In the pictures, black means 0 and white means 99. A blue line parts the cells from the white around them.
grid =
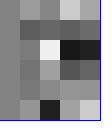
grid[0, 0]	51
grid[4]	[51, 47, 53, 58, 57]
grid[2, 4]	13
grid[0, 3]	79
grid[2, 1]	48
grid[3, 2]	62
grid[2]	[51, 48, 93, 9, 13]
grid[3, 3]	33

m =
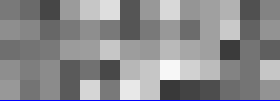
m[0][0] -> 47
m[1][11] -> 78
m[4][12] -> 45
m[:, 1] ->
[41, 52, 45, 49, 45]
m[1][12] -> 38
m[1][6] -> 33
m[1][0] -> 55
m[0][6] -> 33
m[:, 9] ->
[58, 42, 65, 81, 26]
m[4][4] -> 83
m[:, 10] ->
[62, 62, 62, 73, 30]
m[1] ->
[55, 52, 40, 47, 55, 47, 33, 47, 59, 42, 62, 78, 38, 57]
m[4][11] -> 42
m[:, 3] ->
[60, 47, 60, 35, 35]
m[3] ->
[55, 49, 54, 35, 44, 28, 71, 77, 96, 81, 73, 51, 45, 77]
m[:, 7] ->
[59, 47, 59, 77, 77]
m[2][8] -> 72

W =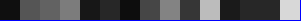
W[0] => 6
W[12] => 15
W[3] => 48
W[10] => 73
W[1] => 33

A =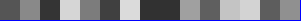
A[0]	33
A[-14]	53
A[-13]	20
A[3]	83
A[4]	48

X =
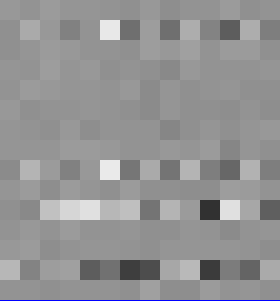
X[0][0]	59
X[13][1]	51
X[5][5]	57
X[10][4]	87
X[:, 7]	[59, 61, 61, 56, 54, 54, 57, 57, 66, 56, 45, 56, 56, 30, 62]
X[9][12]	60
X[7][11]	52
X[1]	[56, 66, 59, 50, 57, 90, 43, 61, 43, 67, 51, 36, 67, 49]
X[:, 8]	[55, 43, 59, 53, 58, 58, 52, 59, 45, 56, 70, 56, 58, 65, 55]
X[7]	[58, 58, 58, 60, 60, 59, 57, 57, 59, 58, 60, 52, 58, 56]
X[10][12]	65
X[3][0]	58
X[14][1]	57
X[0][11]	60
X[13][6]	24
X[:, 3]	[58, 50, 59, 58, 58, 57, 59, 60, 50, 60, 83, 60, 57, 62, 57]
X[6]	[58, 57, 56, 59, 55, 57, 57, 57, 52, 56, 58, 56, 58, 59]
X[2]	[56, 58, 60, 59, 57, 57, 56, 61, 59, 62, 57, 60, 60, 56]
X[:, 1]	[57, 66, 58, 57, 60, 56, 57, 58, 70, 60, 53, 59, 60, 51, 57]
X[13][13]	66
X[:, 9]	[57, 67, 62, 59, 56, 56, 56, 58, 70, 55, 60, 58, 58, 72, 55]
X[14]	[57, 57, 56, 57, 57, 57, 56, 62, 55, 55, 60, 57, 58, 56]
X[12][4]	58
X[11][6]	58

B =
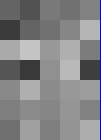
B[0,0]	39
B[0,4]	50
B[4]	[53, 68, 54, 59, 61]
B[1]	[23, 39, 44, 52, 70]
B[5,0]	49
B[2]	[66, 76, 59, 68, 48]
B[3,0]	33
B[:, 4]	[50, 70, 48, 24, 61, 50, 67]
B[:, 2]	[47, 44, 59, 56, 54, 52, 49]

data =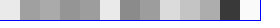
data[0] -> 91
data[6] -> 54
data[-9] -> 61
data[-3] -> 67

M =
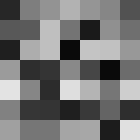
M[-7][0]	15
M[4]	[88, 52, 17, 86, 70, 46, 80]
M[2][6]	59
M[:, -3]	[58, 10, 76, 27, 70, 22, 65]
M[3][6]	42
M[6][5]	11
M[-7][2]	57
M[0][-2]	52
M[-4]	[60, 18, 20, 53, 27, 4, 42]
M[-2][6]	18
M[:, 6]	[32, 43, 59, 42, 80, 18, 87]

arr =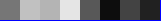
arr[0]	46
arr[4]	34
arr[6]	26
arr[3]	89

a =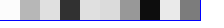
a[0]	98
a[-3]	5
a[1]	71
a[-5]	85

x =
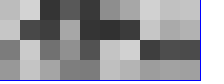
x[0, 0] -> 73
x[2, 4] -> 32
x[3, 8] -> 63
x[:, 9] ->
[76, 69, 29, 62]
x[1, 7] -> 77
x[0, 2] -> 20
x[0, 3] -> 34
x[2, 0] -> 48
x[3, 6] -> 70
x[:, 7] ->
[81, 77, 24, 61]
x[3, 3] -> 49
